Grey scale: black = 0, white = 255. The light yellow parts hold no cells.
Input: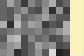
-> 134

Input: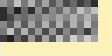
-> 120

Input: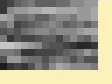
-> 122

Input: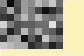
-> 45

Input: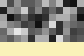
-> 91

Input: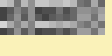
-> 169
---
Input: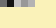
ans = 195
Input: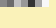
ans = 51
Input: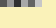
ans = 168
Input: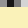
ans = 22
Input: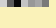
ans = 152
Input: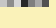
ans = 127
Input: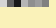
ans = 143
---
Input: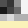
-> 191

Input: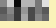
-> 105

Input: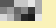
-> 215

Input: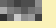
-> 49

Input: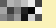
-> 136

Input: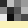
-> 234
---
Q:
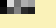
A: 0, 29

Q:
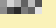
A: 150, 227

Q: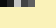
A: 11, 96

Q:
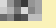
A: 217, 189

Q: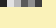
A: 36, 62

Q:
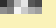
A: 45, 158

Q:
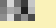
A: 113, 73

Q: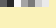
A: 95, 234
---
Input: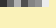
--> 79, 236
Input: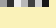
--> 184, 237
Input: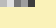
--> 119, 225
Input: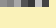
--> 83, 195
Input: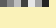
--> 64, 230
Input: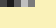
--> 95, 191
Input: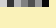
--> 129, 210
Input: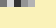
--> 52, 218
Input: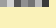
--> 144, 211
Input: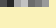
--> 194, 194
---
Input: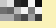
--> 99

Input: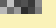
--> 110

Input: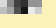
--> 164

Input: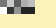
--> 52

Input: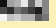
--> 45

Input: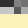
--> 198
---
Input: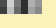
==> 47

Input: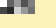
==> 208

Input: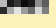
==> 110

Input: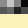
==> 102

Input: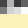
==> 209

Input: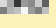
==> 154
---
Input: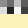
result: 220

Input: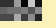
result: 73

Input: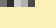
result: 117

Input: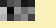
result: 178

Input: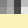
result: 147

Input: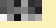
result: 242

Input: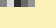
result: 133
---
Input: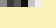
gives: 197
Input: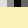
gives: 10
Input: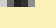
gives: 51
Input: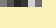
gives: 209
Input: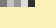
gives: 220
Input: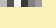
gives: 129
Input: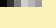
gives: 183
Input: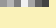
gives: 97
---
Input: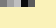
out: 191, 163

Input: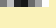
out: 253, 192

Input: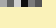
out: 208, 169

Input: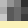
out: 199, 186

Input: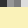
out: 221, 151

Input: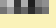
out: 201, 171
